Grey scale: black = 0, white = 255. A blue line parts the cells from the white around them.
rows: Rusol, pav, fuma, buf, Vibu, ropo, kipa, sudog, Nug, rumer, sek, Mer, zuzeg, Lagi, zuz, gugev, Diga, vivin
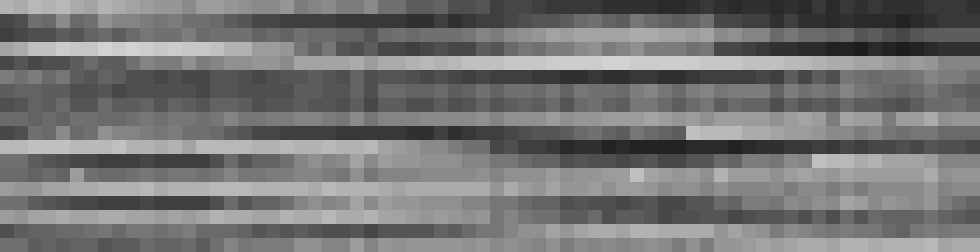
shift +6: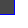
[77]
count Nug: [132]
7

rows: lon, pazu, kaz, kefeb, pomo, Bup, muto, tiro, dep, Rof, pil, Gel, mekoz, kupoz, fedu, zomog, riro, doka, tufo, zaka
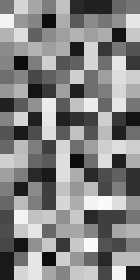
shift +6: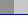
[151 206]
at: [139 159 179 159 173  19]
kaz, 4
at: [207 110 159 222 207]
Bup, 6
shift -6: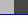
[181  65]
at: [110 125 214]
muto, 7

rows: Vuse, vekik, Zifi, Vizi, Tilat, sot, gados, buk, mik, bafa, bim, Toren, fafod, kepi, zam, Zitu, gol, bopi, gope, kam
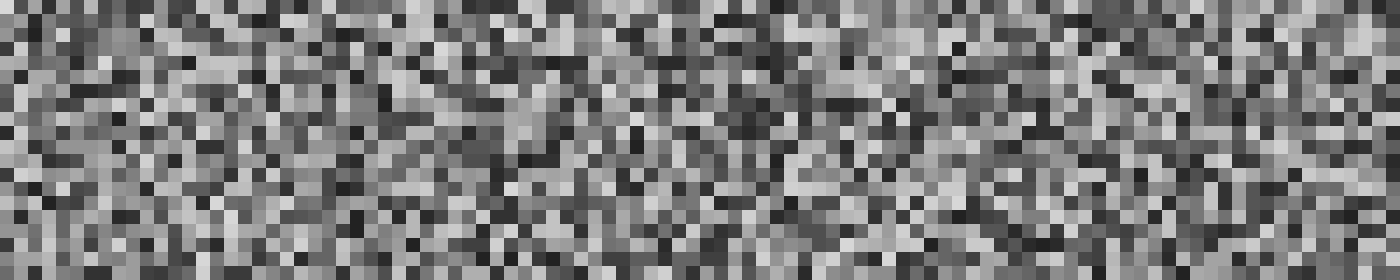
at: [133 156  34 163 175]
bopi, 28
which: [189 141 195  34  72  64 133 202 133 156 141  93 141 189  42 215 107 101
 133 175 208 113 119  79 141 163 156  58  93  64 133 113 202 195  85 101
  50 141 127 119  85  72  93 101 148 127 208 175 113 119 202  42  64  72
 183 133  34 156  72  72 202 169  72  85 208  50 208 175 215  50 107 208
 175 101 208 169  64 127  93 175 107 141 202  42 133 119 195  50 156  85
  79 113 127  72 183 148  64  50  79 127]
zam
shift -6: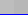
[183 177]
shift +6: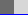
[113 221]
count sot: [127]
7

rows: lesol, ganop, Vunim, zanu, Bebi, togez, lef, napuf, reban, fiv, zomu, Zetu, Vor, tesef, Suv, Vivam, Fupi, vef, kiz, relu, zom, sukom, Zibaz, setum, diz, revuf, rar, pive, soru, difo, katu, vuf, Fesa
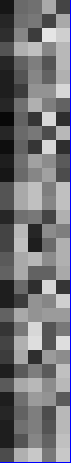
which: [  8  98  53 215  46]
reban
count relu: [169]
2

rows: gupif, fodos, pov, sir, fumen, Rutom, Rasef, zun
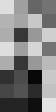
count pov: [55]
1
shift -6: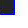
[30]
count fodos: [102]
1
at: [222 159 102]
gupif, 1
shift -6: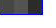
[64 77 37]
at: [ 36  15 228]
zun, 2
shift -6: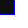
[9]

